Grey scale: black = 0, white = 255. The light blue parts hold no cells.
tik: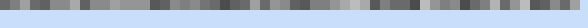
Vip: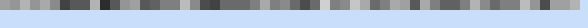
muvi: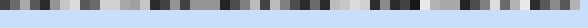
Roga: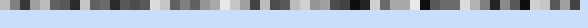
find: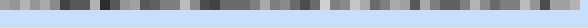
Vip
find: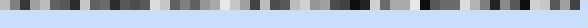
Roga
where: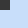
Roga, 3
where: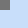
tik, 21

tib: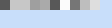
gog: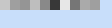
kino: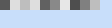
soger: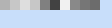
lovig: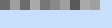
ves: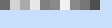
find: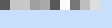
tib
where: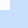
tib, 7
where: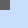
kino, 5
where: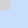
ves, 2
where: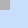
soger, 1
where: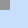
gog, 3

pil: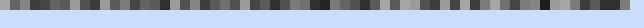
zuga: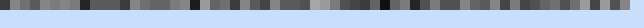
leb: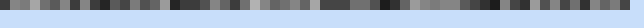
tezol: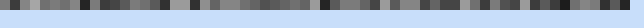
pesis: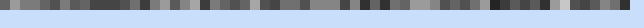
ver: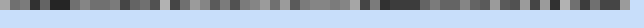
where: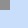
tezol, 21
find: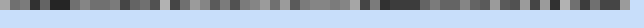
ver

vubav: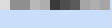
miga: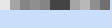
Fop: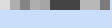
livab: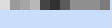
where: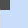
vubav, 7
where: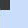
vubav, 6
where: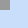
livab, 2
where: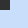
livab, 6

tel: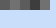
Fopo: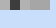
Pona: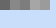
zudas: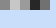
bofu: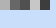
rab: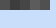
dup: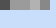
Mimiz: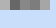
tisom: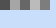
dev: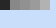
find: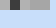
Fopo
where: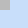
tisom, 4
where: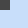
rab, 3
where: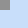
dev, 3

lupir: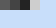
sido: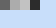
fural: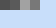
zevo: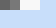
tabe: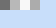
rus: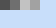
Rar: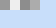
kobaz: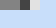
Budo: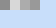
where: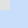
kobaz, 4
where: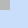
tabe, 2
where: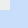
Rar, 2

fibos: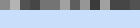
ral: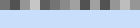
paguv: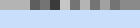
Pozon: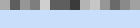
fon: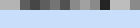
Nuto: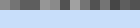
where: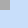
Pozon, 1
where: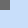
Pozon, 12
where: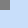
Pozon, 4

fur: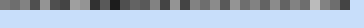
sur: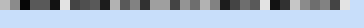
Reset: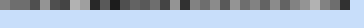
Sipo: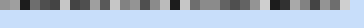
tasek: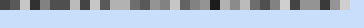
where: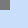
fur, 1
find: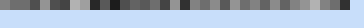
Reset
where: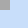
Sipo, 30
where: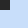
Reset, 10
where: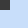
tasek, 33

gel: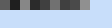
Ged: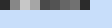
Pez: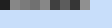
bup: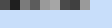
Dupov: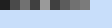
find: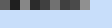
gel
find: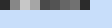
Ged
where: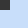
Pez, 8
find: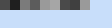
bup
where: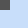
Ged, 6
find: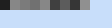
Pez

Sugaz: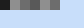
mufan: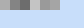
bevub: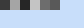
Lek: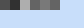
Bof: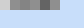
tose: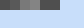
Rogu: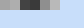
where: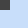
Rogu, 3
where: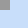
mufan, 5
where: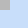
Rogu, 6

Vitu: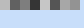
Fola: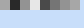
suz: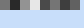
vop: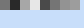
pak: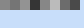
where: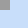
vop, 8
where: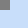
Vitu, 3
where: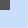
Vitu, 6

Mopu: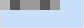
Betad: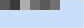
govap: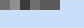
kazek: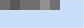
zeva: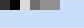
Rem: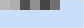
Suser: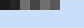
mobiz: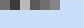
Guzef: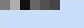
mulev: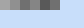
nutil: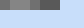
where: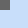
Guzef, 4
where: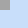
mulev, 1
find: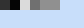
zeva
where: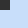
zeva, 1
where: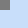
Guzef, 1

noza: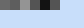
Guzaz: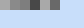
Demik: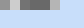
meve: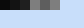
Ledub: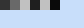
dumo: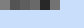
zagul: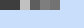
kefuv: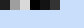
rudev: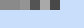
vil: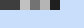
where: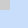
Demik, 2
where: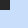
dumo, 5

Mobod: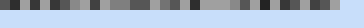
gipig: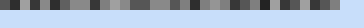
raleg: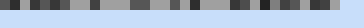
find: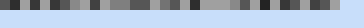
Mobod
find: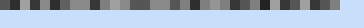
gipig
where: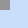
gipig, 22
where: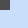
raleg, 25

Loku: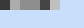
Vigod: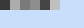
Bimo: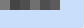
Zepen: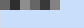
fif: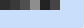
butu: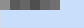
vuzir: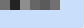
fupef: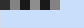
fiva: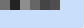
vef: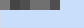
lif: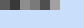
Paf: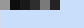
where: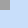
lif, 6
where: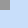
Paf, 1

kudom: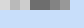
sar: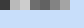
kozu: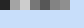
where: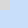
kudom, 1
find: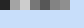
kozu
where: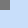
kozu, 4
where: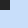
kozu, 1
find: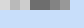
kudom
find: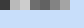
sar

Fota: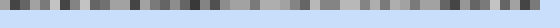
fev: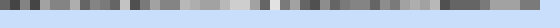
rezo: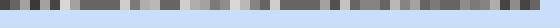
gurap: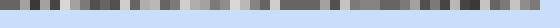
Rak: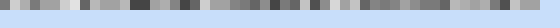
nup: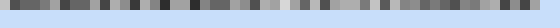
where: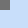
Fota, 11
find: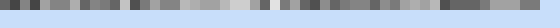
fev
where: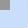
Fota, 47
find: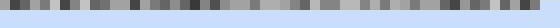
Fota
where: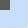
nup, 39

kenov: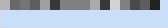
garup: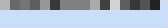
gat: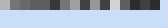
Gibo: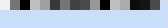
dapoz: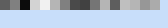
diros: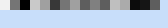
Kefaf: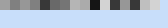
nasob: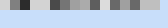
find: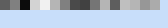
dapoz
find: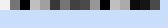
Gibo
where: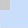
diros, 4
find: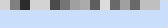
nasob
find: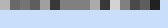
kenov
